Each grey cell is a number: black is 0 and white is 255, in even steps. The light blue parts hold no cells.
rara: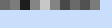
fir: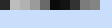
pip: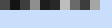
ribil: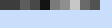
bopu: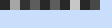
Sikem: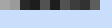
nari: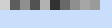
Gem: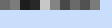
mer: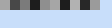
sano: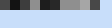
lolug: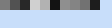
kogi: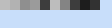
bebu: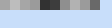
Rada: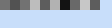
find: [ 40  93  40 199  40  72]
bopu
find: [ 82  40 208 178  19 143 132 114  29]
lolug
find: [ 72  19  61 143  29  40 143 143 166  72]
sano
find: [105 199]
Rada
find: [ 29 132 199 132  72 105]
rara

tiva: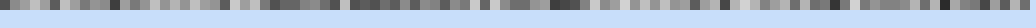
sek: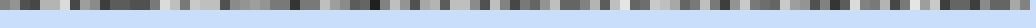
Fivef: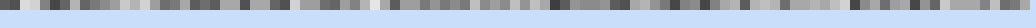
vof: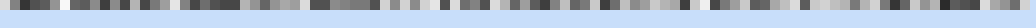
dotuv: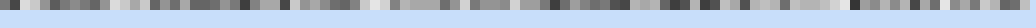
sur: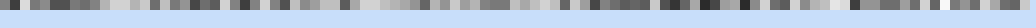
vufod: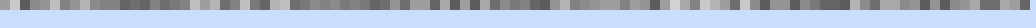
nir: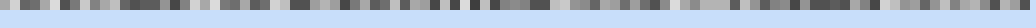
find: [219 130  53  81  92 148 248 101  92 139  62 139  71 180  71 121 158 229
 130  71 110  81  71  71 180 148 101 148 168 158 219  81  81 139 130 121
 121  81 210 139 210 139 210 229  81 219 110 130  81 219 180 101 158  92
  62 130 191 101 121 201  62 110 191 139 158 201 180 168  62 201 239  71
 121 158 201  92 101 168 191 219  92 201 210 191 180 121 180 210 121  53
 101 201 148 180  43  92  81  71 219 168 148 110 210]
vof
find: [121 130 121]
vufod
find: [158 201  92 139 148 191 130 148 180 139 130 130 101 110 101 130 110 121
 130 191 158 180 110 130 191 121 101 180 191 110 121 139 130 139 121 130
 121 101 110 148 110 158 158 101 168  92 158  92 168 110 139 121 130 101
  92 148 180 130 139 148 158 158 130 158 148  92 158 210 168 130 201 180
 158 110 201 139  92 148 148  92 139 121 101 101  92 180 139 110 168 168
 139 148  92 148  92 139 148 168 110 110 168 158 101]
vufod
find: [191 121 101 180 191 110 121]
vufod
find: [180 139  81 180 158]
nir
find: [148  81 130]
sek
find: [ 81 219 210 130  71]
Fivef

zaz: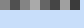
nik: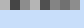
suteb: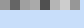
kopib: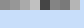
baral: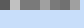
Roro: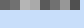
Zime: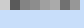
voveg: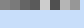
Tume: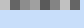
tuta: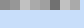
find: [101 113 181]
Roro
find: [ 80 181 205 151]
suteb
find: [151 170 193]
kopib
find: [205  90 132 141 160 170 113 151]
Zime
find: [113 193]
tuta
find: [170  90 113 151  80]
Roro
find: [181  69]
nik

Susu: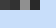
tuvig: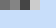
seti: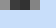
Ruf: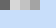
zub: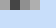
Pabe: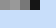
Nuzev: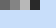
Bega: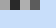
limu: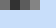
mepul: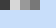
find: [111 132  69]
tuvig
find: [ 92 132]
limu
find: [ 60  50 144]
Susu
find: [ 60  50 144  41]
Susu
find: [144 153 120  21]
Pabe
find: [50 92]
limu

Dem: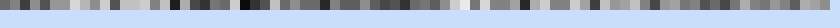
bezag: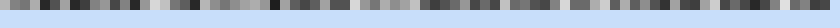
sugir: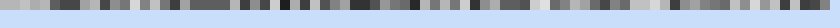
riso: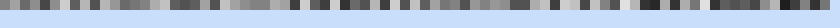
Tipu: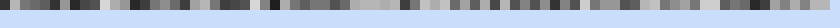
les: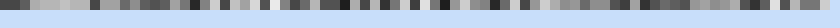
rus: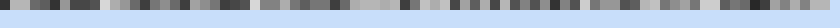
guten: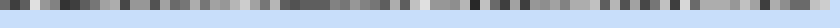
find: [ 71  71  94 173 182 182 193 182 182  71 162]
les
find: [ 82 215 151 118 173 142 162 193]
bezag

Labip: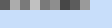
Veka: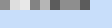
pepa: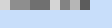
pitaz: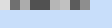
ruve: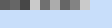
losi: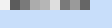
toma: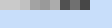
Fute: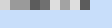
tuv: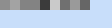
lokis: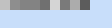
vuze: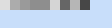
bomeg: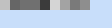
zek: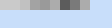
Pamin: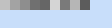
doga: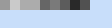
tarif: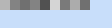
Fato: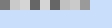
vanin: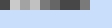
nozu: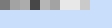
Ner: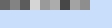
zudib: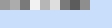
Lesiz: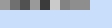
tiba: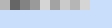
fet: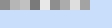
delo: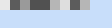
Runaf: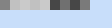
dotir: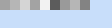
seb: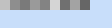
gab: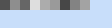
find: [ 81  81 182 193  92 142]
pitaz
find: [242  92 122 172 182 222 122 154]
losi
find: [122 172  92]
lokis
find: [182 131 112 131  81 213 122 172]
tarif
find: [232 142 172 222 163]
fet
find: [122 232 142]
fet

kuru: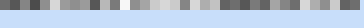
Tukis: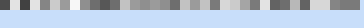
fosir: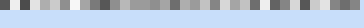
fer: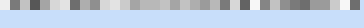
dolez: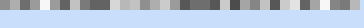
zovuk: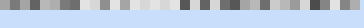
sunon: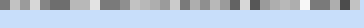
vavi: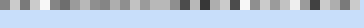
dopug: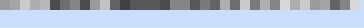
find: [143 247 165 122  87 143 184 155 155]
fosir
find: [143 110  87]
Tukis
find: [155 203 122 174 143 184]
sunon
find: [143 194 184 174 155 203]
sunon
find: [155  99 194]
dolez
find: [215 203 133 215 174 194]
kuru
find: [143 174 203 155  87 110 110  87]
dolez

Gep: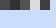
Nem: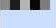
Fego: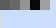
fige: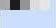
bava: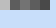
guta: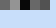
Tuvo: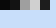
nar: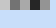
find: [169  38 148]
nar
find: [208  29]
Tuvo
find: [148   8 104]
guta
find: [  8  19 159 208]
Tuvo
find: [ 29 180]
Nem
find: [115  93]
bava

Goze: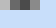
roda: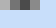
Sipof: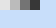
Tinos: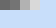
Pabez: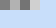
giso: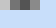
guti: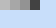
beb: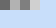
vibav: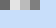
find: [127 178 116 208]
Pabez
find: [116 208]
Pabez
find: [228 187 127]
vibav
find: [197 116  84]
giso

